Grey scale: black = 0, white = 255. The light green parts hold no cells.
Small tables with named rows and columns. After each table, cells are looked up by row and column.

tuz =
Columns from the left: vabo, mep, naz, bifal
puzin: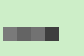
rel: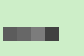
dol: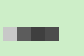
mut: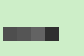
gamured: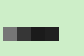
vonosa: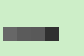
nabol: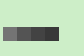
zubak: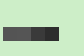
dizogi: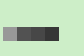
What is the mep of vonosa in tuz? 91
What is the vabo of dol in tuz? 200
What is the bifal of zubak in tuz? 45
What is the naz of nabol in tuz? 67
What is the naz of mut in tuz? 99
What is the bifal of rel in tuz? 65
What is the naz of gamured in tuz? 27
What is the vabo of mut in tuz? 78
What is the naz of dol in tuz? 63
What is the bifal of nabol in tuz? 56
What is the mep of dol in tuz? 92
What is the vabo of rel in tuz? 92
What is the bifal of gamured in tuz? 32
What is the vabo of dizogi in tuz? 152
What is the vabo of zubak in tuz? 84

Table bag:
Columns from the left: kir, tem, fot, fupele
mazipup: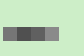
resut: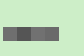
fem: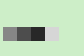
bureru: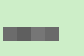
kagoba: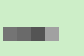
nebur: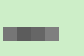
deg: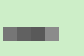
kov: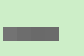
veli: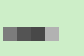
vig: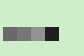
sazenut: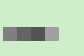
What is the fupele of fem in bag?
214
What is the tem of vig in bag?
119
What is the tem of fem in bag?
77
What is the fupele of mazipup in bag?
138
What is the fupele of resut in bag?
106
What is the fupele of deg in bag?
139
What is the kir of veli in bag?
124
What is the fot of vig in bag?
147
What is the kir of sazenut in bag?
127
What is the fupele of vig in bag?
31
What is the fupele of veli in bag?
178
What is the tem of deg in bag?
97
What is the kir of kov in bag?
115
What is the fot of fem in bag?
40
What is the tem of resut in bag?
85
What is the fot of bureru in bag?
118
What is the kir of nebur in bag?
118
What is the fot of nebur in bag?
102
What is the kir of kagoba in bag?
116

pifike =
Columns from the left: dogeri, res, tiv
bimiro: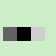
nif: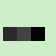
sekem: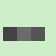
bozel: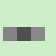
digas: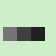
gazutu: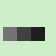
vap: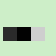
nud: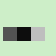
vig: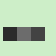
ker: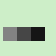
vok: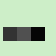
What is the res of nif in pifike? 67
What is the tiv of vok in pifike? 5
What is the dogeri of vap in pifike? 42
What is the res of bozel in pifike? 79
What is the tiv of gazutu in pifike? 31
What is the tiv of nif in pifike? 4
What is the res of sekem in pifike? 108
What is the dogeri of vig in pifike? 43
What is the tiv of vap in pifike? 206
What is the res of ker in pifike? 70
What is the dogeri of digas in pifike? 117
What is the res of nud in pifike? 13
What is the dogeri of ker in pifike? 130
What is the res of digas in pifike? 64
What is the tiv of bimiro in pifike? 206
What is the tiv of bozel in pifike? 136
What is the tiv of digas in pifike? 33

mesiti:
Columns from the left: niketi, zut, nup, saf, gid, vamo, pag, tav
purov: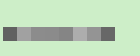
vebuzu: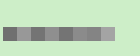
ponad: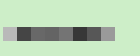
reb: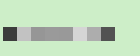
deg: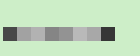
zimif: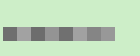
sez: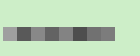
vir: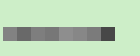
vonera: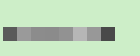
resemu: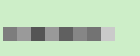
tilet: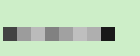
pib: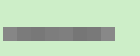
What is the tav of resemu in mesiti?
202
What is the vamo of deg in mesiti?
185
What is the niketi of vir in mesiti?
130
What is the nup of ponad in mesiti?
104
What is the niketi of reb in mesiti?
60
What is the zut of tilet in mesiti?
156
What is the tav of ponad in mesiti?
154
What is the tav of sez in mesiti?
124
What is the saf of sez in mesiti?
99
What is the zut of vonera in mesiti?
154
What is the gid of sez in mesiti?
131
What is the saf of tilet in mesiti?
129

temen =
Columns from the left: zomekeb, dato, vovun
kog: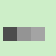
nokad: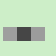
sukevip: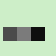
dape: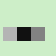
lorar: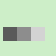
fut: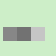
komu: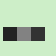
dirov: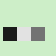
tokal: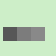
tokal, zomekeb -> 87
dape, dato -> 17
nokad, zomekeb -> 158
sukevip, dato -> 123
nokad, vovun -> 156
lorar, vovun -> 211
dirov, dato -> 226
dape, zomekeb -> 180
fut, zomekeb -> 135
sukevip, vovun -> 14
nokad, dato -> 70
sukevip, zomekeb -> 75
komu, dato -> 130
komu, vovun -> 50

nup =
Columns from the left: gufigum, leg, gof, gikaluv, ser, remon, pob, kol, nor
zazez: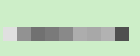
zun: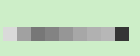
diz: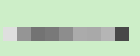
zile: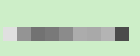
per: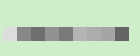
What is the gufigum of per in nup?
221
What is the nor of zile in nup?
75
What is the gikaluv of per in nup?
146
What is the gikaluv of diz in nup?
121
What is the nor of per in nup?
101
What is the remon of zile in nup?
172
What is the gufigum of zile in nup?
224
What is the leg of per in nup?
136
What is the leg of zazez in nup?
146
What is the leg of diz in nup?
149
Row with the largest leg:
zun

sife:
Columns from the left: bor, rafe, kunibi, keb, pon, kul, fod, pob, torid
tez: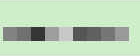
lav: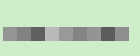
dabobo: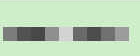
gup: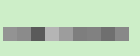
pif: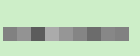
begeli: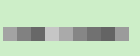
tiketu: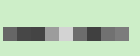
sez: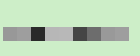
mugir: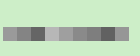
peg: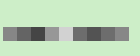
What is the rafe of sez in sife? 158
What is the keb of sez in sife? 183
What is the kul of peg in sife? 109
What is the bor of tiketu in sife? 102
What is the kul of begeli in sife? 134
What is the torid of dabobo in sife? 156
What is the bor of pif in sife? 129
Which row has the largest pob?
sez

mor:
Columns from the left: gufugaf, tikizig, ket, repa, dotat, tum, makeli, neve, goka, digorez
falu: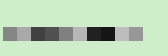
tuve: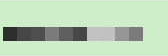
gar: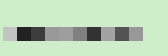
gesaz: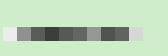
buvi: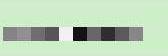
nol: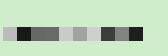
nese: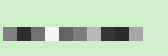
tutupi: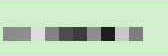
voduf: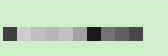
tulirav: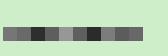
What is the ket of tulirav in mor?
46
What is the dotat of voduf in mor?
192
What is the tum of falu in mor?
183
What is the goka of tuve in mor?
150
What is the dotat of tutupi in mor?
77
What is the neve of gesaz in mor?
82
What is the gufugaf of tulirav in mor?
118
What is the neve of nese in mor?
53
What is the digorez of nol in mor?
31
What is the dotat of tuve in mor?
95
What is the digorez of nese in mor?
166
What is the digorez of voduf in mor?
72
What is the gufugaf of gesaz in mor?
236
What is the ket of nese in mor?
113
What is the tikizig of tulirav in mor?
105
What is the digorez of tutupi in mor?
125
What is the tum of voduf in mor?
161
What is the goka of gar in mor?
83
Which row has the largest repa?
nese

